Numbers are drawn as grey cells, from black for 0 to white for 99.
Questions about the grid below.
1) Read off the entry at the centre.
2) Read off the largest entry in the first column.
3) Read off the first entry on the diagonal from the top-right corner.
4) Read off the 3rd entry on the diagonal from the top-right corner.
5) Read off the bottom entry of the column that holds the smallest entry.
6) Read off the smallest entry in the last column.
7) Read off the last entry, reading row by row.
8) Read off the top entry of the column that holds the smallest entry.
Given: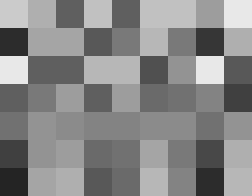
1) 61
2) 90
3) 90
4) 57
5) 14
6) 25
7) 71
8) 79

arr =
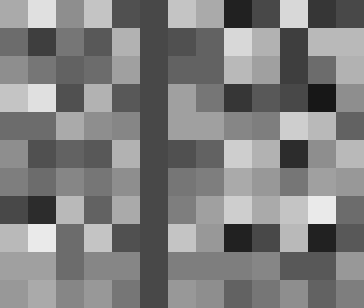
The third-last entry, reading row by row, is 55
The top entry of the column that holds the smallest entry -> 21
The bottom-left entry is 59
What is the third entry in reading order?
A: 55
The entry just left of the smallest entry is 28
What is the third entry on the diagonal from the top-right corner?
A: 24
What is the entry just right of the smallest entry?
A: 55
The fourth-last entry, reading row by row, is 46
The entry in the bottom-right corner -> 49
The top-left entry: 66
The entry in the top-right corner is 28
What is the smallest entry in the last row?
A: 28
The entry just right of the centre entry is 38
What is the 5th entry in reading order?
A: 31
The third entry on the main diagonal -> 38
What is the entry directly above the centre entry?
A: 62
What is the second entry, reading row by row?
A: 87
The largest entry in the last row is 66
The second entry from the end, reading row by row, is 38
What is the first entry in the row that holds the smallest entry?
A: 76
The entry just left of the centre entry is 28
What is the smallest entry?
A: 9
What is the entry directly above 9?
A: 42

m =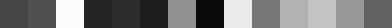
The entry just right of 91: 46
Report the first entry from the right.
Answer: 38
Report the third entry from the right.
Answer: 76
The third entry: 98

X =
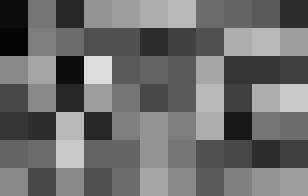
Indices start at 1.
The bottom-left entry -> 53
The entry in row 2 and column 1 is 2
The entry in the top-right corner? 18
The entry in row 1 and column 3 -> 15
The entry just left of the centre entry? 46
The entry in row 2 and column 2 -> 49
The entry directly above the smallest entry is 5
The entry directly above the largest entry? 31
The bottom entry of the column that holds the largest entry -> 31
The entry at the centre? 28
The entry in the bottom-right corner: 61
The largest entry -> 85
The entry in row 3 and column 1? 53
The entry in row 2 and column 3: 42
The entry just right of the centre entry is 35
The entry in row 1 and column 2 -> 46
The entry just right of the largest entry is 35
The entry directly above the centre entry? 39

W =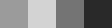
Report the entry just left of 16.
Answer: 45
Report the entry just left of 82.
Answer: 60

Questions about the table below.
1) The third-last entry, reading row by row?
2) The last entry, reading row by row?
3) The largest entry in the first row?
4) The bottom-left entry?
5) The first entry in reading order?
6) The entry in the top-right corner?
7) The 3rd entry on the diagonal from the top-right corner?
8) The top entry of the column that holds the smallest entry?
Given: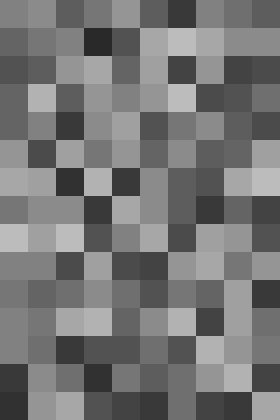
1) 26
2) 65
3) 58
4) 19
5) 50
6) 36
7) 58
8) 46

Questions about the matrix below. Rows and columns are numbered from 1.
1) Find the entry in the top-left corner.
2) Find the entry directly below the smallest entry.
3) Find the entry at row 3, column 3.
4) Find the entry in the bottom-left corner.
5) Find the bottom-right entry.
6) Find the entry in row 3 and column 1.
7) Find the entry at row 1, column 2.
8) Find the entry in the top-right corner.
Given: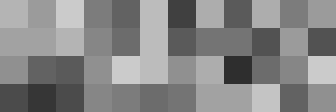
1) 70
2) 63
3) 35
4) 29
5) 56
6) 56
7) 60
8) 60

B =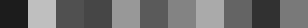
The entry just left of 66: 51
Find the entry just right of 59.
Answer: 35
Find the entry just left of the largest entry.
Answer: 11
